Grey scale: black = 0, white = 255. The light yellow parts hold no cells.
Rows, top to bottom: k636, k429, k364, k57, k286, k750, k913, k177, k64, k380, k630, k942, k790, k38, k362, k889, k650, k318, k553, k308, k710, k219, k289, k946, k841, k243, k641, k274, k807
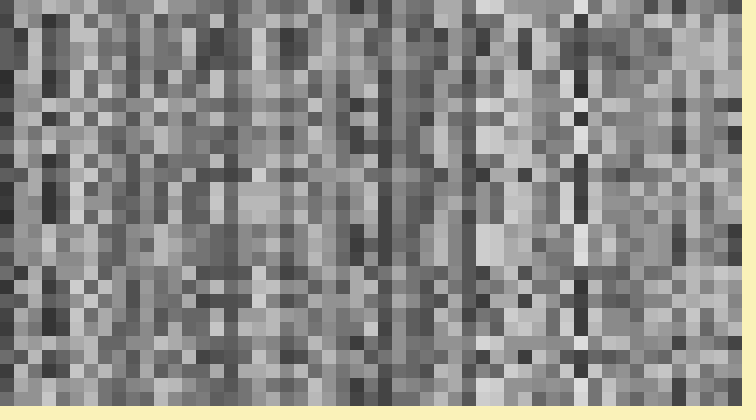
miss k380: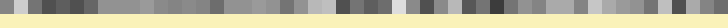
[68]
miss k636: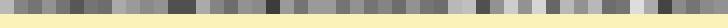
[74]
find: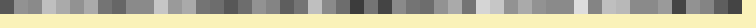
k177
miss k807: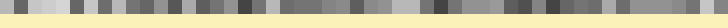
[124]
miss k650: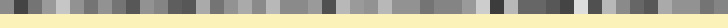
[177]
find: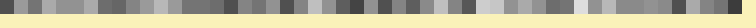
k380
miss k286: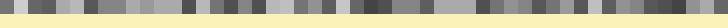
[162]

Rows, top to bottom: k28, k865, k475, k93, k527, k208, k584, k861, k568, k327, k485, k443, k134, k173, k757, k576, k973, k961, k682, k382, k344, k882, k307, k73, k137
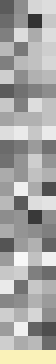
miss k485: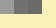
[120]
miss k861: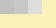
[127]
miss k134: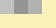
[171]
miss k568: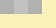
[163]
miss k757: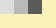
[227]
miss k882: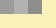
[134]

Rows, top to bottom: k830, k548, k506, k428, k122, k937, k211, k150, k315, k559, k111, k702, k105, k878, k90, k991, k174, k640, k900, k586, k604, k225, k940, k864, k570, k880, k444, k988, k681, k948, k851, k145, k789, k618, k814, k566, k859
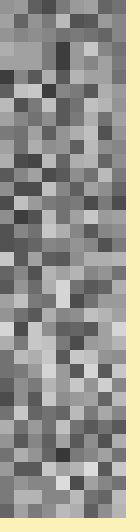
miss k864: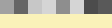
[95]
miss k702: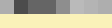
[69]
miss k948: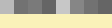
[168]
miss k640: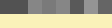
[128]
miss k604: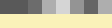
[114]
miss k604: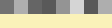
[108]
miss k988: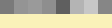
[207]

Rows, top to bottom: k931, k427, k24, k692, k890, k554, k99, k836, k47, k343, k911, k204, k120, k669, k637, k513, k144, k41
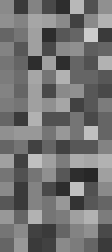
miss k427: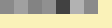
[166]
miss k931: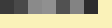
[184]
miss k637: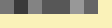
[51]
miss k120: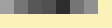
[39]
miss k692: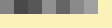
[94]
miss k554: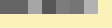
[109]
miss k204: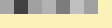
[172]

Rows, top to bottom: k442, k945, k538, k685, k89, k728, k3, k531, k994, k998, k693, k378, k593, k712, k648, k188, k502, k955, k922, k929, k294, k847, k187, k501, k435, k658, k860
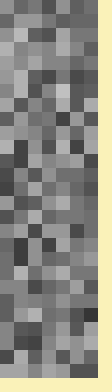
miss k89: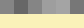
[139]
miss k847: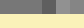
[127]

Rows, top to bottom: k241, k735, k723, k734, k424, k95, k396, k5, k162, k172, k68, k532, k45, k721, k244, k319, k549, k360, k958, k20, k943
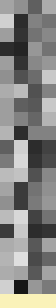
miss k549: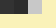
[59]
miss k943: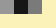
[208]

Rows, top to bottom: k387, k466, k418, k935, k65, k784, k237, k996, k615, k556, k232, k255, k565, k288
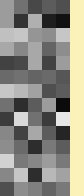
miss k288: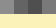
[127]
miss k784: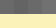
[86]
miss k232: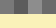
[45]
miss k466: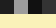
[176]
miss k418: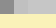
[149]
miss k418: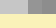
[192]

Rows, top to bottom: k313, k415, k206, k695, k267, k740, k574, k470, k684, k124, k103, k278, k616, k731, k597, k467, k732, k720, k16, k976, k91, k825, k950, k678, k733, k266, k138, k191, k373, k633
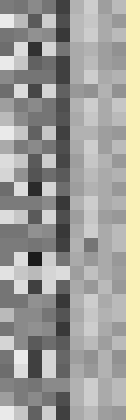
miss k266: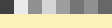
[178]
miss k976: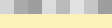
[192]
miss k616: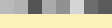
[164]
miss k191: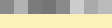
[130]
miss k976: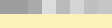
[226]

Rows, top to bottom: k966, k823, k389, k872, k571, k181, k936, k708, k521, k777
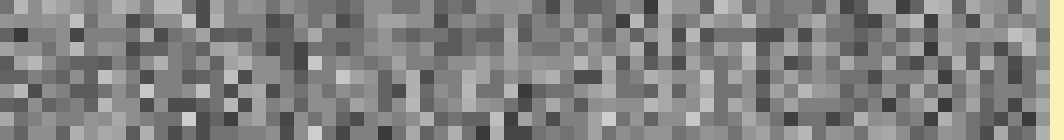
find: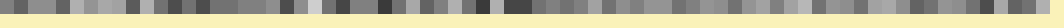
k777
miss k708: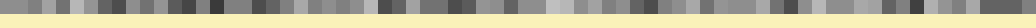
[134]
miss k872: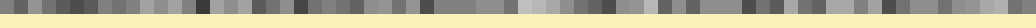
[121]
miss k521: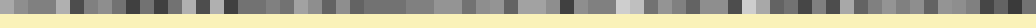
[199]
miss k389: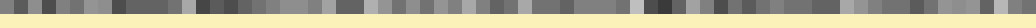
[83]
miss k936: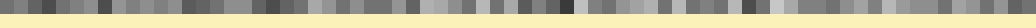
[106]
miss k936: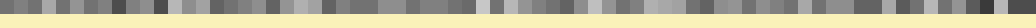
[154]

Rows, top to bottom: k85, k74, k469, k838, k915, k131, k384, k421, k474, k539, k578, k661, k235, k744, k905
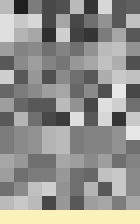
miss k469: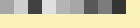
[46]
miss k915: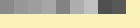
[118]
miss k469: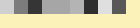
[65]
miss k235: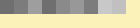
[103]
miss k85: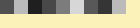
[96]

